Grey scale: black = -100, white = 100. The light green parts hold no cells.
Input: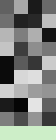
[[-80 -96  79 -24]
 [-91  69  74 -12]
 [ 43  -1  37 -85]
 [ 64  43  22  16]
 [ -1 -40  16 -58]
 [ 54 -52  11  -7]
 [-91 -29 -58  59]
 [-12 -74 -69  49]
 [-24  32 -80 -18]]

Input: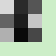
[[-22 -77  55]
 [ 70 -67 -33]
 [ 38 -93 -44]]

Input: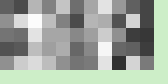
[[ 13  72  98  48   1 -41  42  36 -36  66 -46]
 [ -9 -14  78  30  30   7  25  60  13 -52 -57]
 [ 13  60  72  48  13  -9  -4  78 -62  66  -4]
 [-36 -30  48  25  36 -19   7  93 -19 -25 -52]
 [-25 -41  42   1  54 -14  30  78  19 -25 -46]]

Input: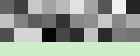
[[-38  67  67 -96 -44 -66  51 -66  -4 -10]
 [-22 -50  57  28  46  77  28 -33  88 -72]
 [ 51   2 -27 -16 -60   7  12  57   7  34]]

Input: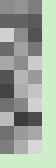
[[ -1  36  69]
 [-12   5  64]
 [ 31  10  59]
 [-47  36  53]
 [-12  21  31]
 [-35  42  21]
 [ 10  15  -1]
 [-17  26  -7]
 [-23 -23 -29]
 [ 64  10 -35]
 [ 47 -53 -41]]

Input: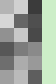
[[-14  35  20]
 [-32  -3   8]
 [ 25  46 -26]
 [ 68 -20 -38]
 [ 14  57 -43]
 [ 41  63 -54]]

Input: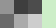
[[-17  33  61]
 [ 16 -51 -40]]

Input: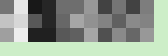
[[ 53  69 -31 -70 -19  30  14   3 -25   8   3]
 [ 25  86 -75 -75 -31 -25  30 -37   8 -19  19]
 [ -8  80 -81 -70 -14 -14  19 -48  -8 -48  -2]]

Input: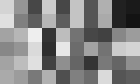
[[ 28  43  87 -59  48 -10 -44 -49   6  22]
 [ 28  48  76 -49  12 -21 -59  -5 -21  12]
 [  6  17  71 -64  81 -15  28 -10  60  66]
 [ 33  22  -5  38 -38   0 -15  71 -33 -27]
 [ 76   0 -27  43 -27  54 -33  33 -74 -85]
 [ 66  17 -44  60 -44  54 -33  38 -74 -80]]
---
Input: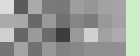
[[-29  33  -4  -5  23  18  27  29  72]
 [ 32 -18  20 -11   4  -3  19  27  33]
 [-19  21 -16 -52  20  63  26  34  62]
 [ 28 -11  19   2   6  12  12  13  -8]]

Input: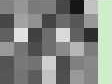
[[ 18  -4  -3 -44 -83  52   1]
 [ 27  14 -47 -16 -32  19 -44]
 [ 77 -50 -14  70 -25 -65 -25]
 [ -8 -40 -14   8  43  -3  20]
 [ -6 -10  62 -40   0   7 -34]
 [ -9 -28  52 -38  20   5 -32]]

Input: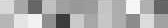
[[ 30 -20  50  25  19  22  54  36  92  38 -21  69]
 [ 79  89  12 -53  58  31  55  36  10  72  27  43]]

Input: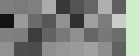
[[ -4   0  34 -56 -34 -20  37 -26  -1]
 [ 21 -16 -32  14 -63  25  -3  60 -85]
 [ -1 -53 -22  -5  12 -21  -6 -15   0]
 [-39 -40  12  18  21  26  11 -24  14]]

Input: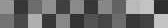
[[-58 -15  13 -50   8 -57   6 -22  45  53 -64  17]
 [-43  37 -55   7 -60 -35 -46 -15 -57 -48  53 -10]]

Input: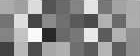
[[ 25  72 -34 -17   3  78  -7  28  34  34]
 [ 73 -46   8 -12 -30 -41  39 -17  36 -10]
 [ 52  95 -69 -18  -6  83 -29  40  12   3]
 [ 44 -41  31  38 -13 -29  41 -27  10 -49]]

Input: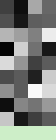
[[-89  32 -19 -50]
 [-82 -26 -23 -37]
 [ 25   0  85  42]
 [ 62 -11 -82 -98]
 [ 17 -50 -28  71]
 [-29 -75  59 -40]
 [-29  96  70  13]
 [  5  -9  20 -89]
 [-81 -51 -28  55]]
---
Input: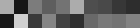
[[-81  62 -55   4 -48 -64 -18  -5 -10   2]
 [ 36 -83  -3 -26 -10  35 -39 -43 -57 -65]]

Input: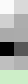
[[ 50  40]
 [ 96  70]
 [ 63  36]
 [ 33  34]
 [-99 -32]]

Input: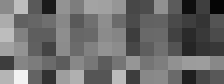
[[ 42  90 -22 -61  24  38 -33 -33  47 -52   7   8 -17 -76 -44 -31]
 [  8  49 -30 -80  15  -2  28  26  18 -44 -40  14 -29 -89 -51 -96]
 [ 35 -24 -20 -13   7 -30 -12  11 -16 -41 -23 -22 -42 -51 -59 -34]
 [ 48   1 -26 -26  11 -19 -18   9   4 -52 -18 -17 -49 -67 -55 -41]
 [ 27  15 -25 -47  10 -16   1  15  10 -44 -26 -12 -35 -71 -60 -56]
 [-52   4  -3 -16 -28   7  -7 -28  -8  18  -8  -1  14  22  23   7]]

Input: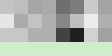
[[ 56  56  38  38 -48 -75  65  26]
 [ 53  49  30  33 -13  -3  59  29]
 [ 80  34  53  37   5  49  85  37]]

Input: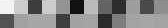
[[-36  26  31  30 -51  27  29 -67  -1  29  30  28]
 [ 90  60 -52  60  16 -87  47 -22 -65  24 -42  11]]

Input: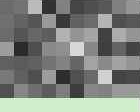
[[-37   6 -13 -28  -2 -52   6   1  19  19]
 [-16 -10  47 -61   1 -46 -38 -31   0  17]
 [-12 -22 -33  20 -56 -24 -16  41 -37 -32]
 [-16 -33 -19 -27  39  16  29 -49  35  16]
 [ 23 -67 -38   8  12  69   6 -51 -22 -47]
 [-25 -29 -25 -10   3 -20  28   8  27  17]
 [ -5 -25 -39  22 -65 -37 -17  64 -47 -43]]

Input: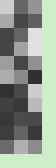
[[-17  37   9]
 [ 61 -19  16]
 [ 32 -44 -25]
 [-47 -21  76]
 [-46  27  77]
 [ 24 -45  13]
 [ 36   8 -62]
 [-61 -43  61]
 [-50 -55  45]
 [-56 -41 -43]
 [-52 -22 -56]]
